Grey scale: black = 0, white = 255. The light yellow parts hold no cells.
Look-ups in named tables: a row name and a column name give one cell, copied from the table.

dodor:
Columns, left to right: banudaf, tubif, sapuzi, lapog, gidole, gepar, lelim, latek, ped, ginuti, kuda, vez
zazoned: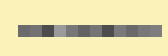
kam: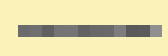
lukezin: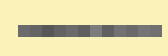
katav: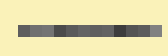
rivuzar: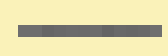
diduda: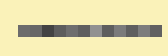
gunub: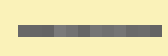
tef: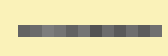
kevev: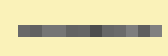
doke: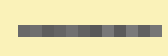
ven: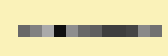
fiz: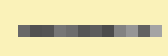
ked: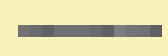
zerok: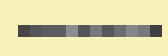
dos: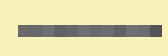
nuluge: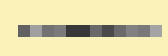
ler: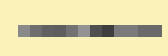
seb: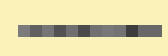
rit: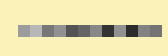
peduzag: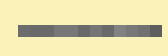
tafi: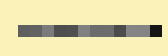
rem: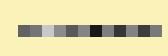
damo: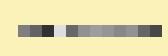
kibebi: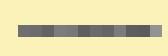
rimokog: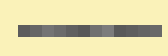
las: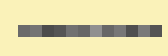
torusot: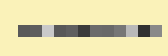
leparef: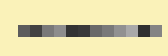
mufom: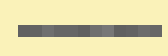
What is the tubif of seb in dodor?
96
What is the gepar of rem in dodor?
132
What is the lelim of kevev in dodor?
77
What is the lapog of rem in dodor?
139
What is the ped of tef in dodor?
90
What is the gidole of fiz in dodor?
109
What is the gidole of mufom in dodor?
102
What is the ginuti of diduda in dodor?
95
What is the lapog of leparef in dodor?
141
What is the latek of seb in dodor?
120
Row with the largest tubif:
rit

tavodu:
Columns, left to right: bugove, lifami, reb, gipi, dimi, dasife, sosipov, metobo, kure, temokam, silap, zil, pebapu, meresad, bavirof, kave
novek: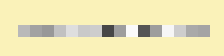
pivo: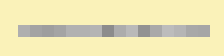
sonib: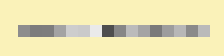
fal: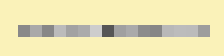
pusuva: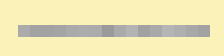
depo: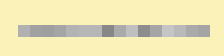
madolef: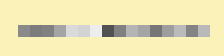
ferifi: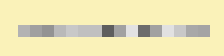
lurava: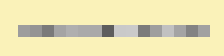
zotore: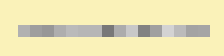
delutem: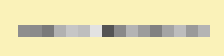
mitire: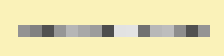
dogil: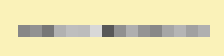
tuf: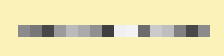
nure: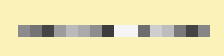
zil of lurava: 158
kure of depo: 170
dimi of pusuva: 170
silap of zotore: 130
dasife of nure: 170
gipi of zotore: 174
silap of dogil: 148
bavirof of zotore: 163
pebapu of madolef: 157
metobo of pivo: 140
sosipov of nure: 142
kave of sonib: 186
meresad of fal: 188
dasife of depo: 182

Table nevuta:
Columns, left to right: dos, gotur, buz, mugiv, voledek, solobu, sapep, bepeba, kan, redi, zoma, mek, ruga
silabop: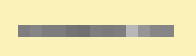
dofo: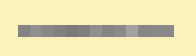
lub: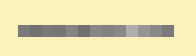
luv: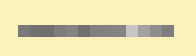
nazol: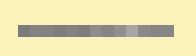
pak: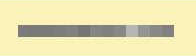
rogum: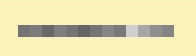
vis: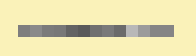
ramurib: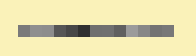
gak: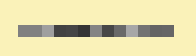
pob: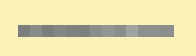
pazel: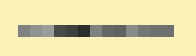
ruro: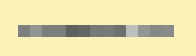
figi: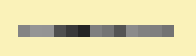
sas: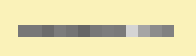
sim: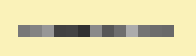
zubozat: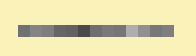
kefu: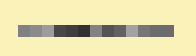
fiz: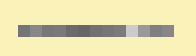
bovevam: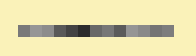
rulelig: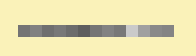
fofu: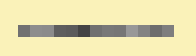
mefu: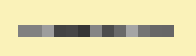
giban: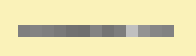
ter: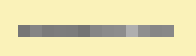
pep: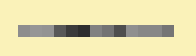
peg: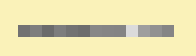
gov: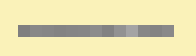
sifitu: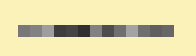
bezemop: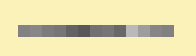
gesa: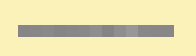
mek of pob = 143
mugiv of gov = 131
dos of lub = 123
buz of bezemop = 124
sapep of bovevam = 104
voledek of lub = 133
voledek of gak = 69
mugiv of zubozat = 102
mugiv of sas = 124
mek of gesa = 135
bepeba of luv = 130
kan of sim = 110

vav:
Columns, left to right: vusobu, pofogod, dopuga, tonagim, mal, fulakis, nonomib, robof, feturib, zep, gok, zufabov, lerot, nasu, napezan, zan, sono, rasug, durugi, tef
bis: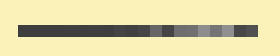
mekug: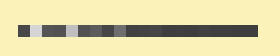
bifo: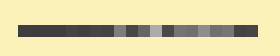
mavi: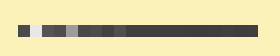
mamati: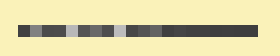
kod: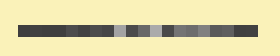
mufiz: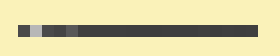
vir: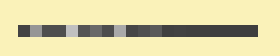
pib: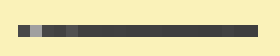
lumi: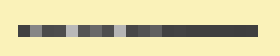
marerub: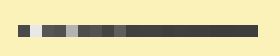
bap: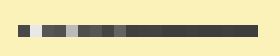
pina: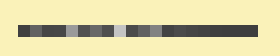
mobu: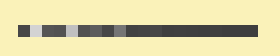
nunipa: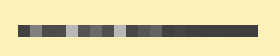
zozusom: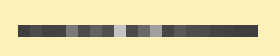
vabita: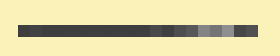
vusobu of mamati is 65
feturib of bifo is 125
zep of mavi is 63
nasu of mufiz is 62
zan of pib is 61
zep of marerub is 64
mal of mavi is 156
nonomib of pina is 104
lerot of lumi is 65
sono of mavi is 62

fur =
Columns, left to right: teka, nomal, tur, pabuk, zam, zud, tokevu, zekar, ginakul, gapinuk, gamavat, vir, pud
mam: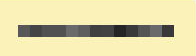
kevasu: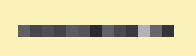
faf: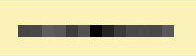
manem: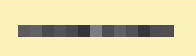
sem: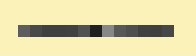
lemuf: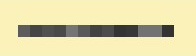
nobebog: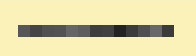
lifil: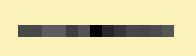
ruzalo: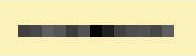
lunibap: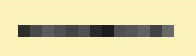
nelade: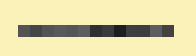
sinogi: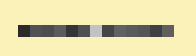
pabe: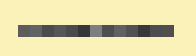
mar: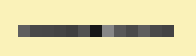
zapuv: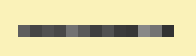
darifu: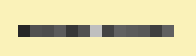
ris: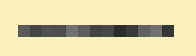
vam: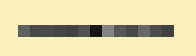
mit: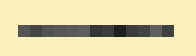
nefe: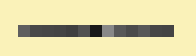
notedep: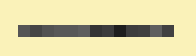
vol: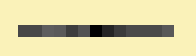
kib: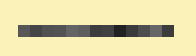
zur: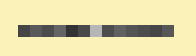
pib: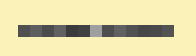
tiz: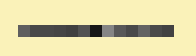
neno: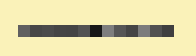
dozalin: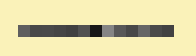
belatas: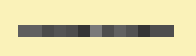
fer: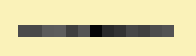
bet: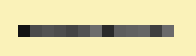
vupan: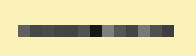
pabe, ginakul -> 97
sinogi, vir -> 64
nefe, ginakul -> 88
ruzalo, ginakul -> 66
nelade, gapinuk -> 62
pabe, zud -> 54
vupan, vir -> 80
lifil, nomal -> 72
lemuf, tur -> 80
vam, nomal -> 72

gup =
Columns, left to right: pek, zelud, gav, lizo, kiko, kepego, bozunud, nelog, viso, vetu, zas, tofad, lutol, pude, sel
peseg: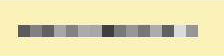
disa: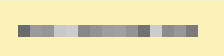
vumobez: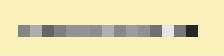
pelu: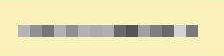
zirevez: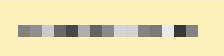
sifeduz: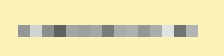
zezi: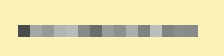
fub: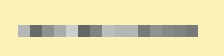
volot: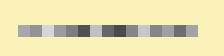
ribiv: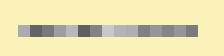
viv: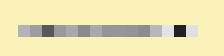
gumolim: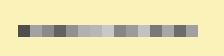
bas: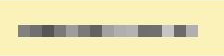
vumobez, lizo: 127
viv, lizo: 153
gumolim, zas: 194
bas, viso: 175
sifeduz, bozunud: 167
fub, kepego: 102
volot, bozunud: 192
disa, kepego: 136
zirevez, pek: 130

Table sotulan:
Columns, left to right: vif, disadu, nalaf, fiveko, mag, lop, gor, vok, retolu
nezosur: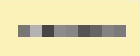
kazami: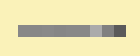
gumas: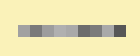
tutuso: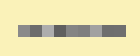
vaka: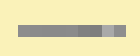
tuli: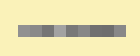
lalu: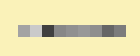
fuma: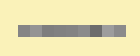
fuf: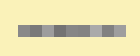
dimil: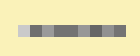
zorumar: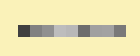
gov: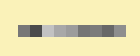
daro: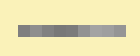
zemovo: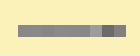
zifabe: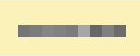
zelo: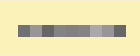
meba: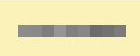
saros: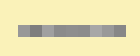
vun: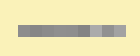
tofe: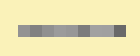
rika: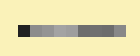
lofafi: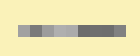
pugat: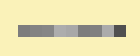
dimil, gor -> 102
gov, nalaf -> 194
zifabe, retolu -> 108
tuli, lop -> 135
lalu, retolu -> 124
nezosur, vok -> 131
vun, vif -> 141
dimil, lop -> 151
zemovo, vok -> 107
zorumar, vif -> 64
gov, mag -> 156
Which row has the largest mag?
zorumar

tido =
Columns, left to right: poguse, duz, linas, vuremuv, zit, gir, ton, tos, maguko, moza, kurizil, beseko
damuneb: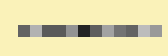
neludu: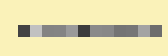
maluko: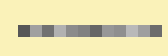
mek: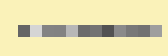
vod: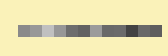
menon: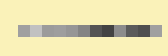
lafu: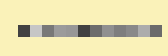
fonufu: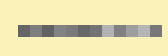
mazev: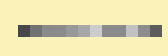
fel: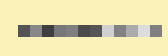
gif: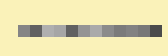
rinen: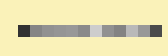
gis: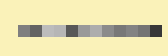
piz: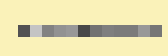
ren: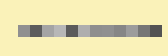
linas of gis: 188
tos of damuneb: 162
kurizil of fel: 220
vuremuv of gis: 182
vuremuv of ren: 183
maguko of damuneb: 115
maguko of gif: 123
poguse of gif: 133
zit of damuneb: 147
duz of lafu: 198
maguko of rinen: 131
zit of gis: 88
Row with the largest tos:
fel

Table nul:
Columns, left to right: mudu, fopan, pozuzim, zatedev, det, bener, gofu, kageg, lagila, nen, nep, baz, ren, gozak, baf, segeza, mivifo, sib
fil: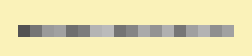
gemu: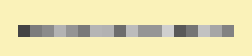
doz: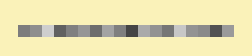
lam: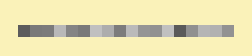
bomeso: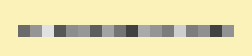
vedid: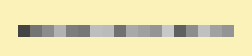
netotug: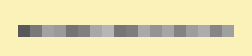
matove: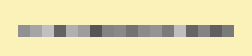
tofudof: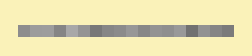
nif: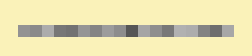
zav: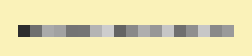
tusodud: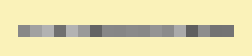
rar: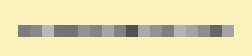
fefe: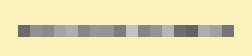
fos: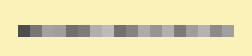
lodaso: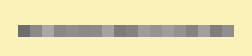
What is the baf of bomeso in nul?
125
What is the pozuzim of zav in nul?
170
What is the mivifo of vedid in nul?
161
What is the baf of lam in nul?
144
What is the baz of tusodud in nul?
148
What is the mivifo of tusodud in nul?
115
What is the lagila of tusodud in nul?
134
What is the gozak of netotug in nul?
131
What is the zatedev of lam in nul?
184
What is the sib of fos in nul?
160
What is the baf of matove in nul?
101
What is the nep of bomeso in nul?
170
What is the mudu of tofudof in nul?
141

